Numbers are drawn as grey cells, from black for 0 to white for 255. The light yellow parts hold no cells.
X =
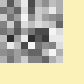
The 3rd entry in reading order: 174
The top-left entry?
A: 190
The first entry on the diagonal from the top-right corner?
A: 174
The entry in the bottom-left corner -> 174
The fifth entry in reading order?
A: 75
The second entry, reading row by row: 89
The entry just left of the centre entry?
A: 158
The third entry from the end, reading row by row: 101
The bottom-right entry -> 204
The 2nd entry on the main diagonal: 143
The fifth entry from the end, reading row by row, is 131
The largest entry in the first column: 204
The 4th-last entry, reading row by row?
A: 131
